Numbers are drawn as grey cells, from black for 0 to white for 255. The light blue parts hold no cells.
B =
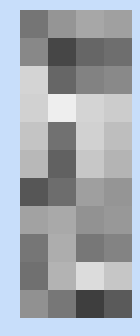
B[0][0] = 117
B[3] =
[209, 238, 212, 204]
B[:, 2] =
[167, 102, 130, 212, 209, 199, 159, 146, 119, 220, 62]
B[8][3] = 131
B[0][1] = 149
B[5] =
[184, 97, 199, 180]
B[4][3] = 190
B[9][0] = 112
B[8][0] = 118
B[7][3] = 152
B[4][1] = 113
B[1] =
[136, 70, 102, 110]

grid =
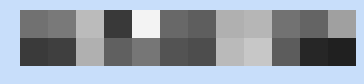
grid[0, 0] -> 113
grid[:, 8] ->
[182, 199]
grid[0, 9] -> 114
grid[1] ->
[58, 63, 176, 96, 118, 83, 77, 186, 199, 92, 38, 32]
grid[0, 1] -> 121
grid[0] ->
[113, 121, 187, 57, 243, 104, 94, 176, 182, 114, 100, 160]

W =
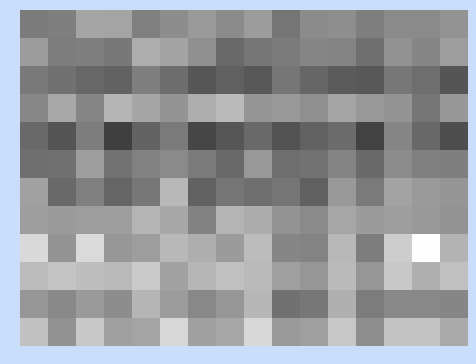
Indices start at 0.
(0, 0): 123
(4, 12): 66
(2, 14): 110
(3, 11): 165
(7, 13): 158
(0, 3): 164
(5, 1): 113
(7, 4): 180
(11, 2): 200
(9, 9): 159
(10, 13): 137
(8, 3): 151
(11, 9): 154
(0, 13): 138
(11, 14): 195
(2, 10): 102
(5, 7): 105
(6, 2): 128
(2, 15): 85
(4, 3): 63
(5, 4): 129
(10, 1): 137
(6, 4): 119
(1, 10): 134
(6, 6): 98
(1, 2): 127
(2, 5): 109
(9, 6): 183
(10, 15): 134
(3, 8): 149
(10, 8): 183
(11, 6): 160
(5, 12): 106
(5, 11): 132
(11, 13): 194
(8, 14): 254

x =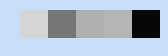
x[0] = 213
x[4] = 6
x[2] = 175

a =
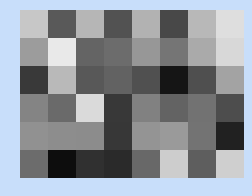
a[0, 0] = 199
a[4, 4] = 148
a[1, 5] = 117
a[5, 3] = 42
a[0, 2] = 182
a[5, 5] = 205
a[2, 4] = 80
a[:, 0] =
[199, 156, 57, 132, 145, 108]
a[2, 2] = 88
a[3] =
[132, 106, 218, 56, 129, 99, 114, 77]
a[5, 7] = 207
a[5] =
[108, 13, 48, 42, 104, 205, 94, 207]
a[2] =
[57, 185, 88, 98, 80, 21, 79, 163]
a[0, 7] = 222

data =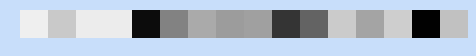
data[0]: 239
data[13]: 206
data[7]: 156
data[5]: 130
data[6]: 170
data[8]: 160

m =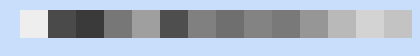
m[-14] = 238
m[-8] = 128
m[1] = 74

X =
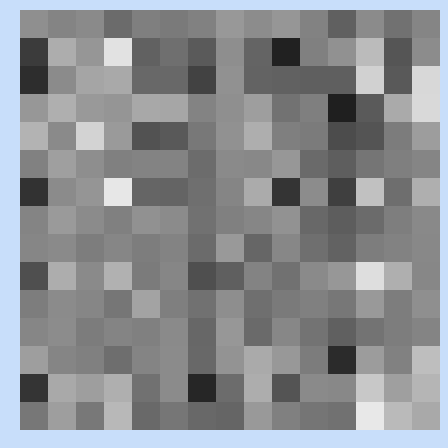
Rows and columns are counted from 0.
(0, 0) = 143
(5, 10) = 106
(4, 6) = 120
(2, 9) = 97
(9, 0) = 79
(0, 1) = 132
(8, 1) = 138
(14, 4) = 105
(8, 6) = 107
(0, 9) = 150
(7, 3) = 128
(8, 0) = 134
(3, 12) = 90
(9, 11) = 151
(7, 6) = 113
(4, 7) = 145
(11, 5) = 138
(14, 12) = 232
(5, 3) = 128
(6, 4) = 101
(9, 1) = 173
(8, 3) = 134
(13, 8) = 173
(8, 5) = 131
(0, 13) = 113
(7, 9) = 146
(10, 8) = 111
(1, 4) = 97
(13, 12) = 200
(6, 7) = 133
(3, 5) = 166
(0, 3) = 107
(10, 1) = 139
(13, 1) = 169
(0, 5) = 122
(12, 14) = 190
